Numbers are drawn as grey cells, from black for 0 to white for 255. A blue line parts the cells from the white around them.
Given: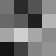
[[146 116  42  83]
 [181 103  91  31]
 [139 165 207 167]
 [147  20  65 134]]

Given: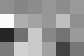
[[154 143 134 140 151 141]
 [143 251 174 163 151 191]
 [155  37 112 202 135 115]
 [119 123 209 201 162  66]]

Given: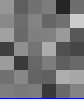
[[109 150  94 113 125  37]
 [204 136 109 131 102 113]
 [ 88 161 106 127 129 154]
 [ 70  64 143 116 172  80]
 [105 156  58 103 125  94]
 [167 113 135 100  96 174]
 [132 126 121 124  57 106]]

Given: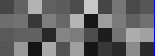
[[ 86  70  98 179  96  92  75 199  69 118  73]
 [112 109 114  56 126 104 180  23 157 123  96]
 [161  89  96  97  40 133 124  77  29 115 172]
 [ 43  86 152  19 169  82 159  22  55  41 140]]

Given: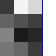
[[215  58 244]
 [ 63  99  81]
 [ 38 132  27]
 [ 60 117 103]]

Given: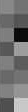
[[115 136]
 [ 86 104]
 [ 12 126]
 [157  88]
 [ 92 128]
 [115 105]
 [148 130]
 [200  79]]
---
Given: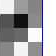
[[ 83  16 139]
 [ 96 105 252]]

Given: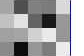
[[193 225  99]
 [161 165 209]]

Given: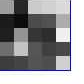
[[ 28  13  76]
 [ 31 148  53]]

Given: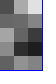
[[103 106 133]
 [165 100  59]]

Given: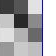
[[198  40 138]
 [224 178 104]]

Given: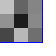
[[146  28 137]
 [ 70 184 111]]

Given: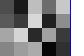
[[ 89  59 216]
 [166 213  41]]
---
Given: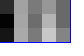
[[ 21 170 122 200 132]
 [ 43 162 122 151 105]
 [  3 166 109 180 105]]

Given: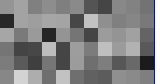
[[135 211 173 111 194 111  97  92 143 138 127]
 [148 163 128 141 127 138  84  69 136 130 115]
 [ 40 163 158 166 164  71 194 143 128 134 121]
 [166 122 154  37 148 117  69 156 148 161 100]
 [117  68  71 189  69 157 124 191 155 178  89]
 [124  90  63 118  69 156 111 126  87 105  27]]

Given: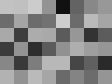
[[178 146 186 166 106 132 108 149]
 [194 192 204 147  17  99 136 152]
 [108 165 108 114 206 107 186 165]
 [169  61 172 169  91 151  51  92]
 [ 59 147  45  91 145 174 158 150]
 [135  57 125 184 184  70  96  42]]

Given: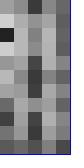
[[ 90 104  81 128  73]
 [159 140  58 135 103]
 [207 173 146 164  94]
 [ 34 183 129 181  99]
 [205 183 139 179  94]
 [151 162  69 176 132]
 [184 137  58 131  99]
 [162 155  63 168 131]
 [105 168 143 158  99]
 [ 65 159  67 175 133]
 [115 150  58 157 123]]

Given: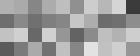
[[ 91 123 170 114 192 134 226 193 207 150]
 [177 170 134 172 190 144 205 183 213  59]
 [110 137 112 127 134 198 173 108 112 141]
 [194 208 104 209 150  99 139 191 178 206]]

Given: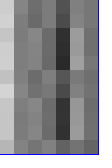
[[182 131 117 129  98 115 100]
 [205 133 110 124  82 128 119]
 [209 125 106 124  75 132 119]
 [197 124 135 107  48 156 112]
 [206 126 132 107  46 154 112]
 [207 126 131 105  42 160 119]
 [193 128 108 127  86 122 111]
 [212 134 113 120  74 129 114]
 [198 127 135 108  51 151 109]
 [197 123 131 109  52 152 111]
 [197 124 134 107  49 155 112]]

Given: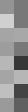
[[154  96]
 [147 120]
 [208 120]
 [165 168]
 [157 120]
 [183  55]
 [165 182]
 [191  68]]
